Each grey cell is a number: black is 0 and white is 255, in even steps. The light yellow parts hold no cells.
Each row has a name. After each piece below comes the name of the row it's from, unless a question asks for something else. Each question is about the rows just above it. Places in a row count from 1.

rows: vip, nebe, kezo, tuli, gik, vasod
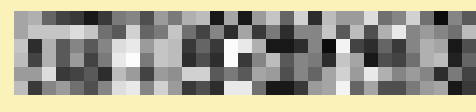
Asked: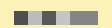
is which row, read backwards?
nebe
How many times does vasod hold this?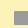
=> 4
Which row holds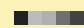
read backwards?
tuli
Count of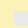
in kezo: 2
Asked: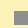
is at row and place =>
gik, 12
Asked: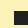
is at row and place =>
tuli, 32
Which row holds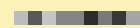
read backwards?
nebe

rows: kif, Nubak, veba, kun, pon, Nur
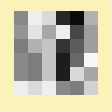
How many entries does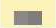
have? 2
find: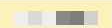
Nur
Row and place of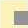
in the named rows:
Nubak, 1
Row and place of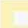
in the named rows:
kun, 6

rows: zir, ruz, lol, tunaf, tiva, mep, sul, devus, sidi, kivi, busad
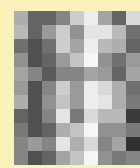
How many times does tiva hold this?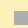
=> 0
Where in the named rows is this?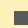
tiva, 3
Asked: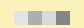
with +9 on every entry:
[237 183 226 142]
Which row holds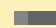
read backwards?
zir
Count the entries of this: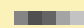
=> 5

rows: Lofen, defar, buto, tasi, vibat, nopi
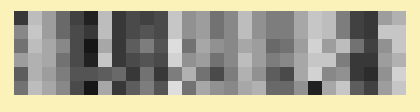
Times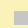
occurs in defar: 5
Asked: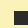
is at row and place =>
vibat, 26
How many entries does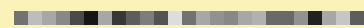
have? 25

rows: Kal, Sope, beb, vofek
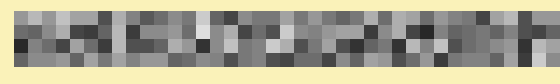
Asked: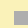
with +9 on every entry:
[183]
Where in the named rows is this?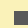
Kal, 10
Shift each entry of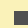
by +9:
[89]
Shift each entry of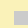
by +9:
[212]
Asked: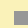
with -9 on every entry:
[142]
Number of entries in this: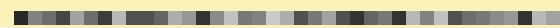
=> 39
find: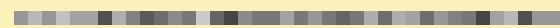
Kal

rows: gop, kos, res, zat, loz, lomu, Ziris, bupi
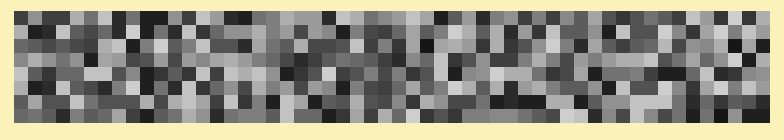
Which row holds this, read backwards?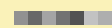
zat
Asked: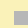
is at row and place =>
res, 47

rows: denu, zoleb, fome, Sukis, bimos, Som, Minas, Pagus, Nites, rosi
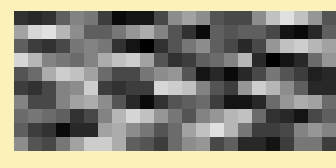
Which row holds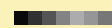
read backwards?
zoleb
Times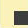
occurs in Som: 5
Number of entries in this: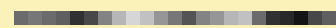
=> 23
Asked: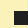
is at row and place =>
bimos, 22
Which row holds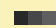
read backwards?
fome
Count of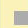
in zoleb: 1
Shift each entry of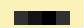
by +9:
[58 29  9 58]

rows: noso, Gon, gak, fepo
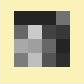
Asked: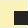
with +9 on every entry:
[45]
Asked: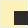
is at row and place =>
fepo, 4
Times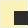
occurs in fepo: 1
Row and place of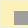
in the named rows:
gak, 2
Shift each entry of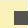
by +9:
[93]
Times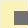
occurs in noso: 1
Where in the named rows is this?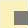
fepo, 1

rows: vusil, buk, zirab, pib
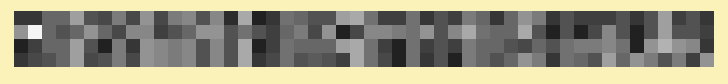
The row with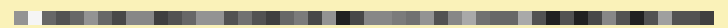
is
buk
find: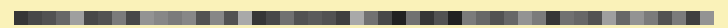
pib
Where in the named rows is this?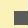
pib, 22
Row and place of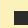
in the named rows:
vusil, 16

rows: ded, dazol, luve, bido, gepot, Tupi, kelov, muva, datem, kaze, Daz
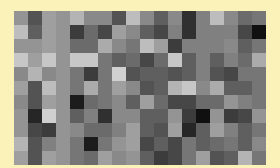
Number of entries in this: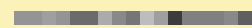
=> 17
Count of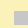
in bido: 5
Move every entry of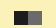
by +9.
[ 37 116]

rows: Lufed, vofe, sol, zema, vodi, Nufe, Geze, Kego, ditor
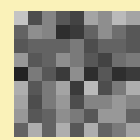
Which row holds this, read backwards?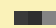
vofe
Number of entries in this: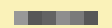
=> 6
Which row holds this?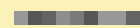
Kego
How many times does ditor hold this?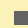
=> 3
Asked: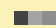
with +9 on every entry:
[ 76 173 151]
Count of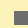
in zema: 1

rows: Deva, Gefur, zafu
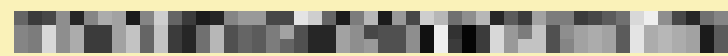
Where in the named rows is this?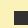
Gefur, 32
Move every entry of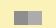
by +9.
[151 181]
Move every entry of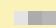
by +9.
[237 181 192]
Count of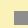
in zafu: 3
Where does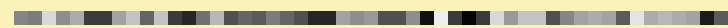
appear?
zafu
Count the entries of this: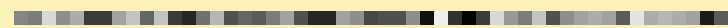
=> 51
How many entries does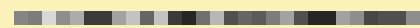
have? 29

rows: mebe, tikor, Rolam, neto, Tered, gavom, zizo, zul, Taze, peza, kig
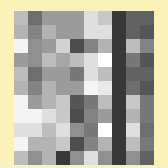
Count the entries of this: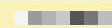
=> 7
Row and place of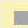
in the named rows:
neto, 4
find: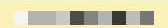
peza
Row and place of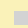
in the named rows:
Rolam, 4
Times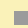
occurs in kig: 0
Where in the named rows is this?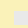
gavom, 7
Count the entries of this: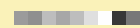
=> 9

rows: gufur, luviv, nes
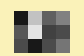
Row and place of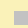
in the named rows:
gufur, 2
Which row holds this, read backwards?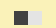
luviv
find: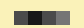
nes
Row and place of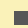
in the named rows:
luviv, 1
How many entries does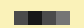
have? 4
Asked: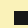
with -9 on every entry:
[15]
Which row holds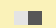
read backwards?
luviv

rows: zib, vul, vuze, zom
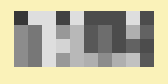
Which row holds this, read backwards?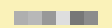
zom
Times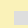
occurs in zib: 4

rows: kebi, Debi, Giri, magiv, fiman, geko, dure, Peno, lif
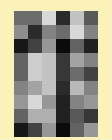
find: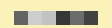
fiman
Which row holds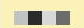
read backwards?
kebi
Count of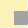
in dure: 0

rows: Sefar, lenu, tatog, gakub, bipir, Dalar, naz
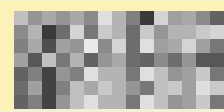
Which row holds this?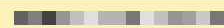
naz
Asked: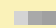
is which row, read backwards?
tatog
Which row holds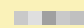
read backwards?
Dalar

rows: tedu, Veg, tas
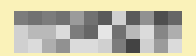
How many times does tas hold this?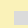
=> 4
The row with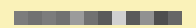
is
tedu
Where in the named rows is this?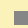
Veg, 11
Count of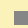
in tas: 0
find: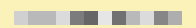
Veg

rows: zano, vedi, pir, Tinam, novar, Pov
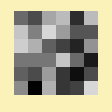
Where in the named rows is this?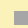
zano, 3
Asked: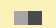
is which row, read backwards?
zano
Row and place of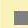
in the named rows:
vedi, 2

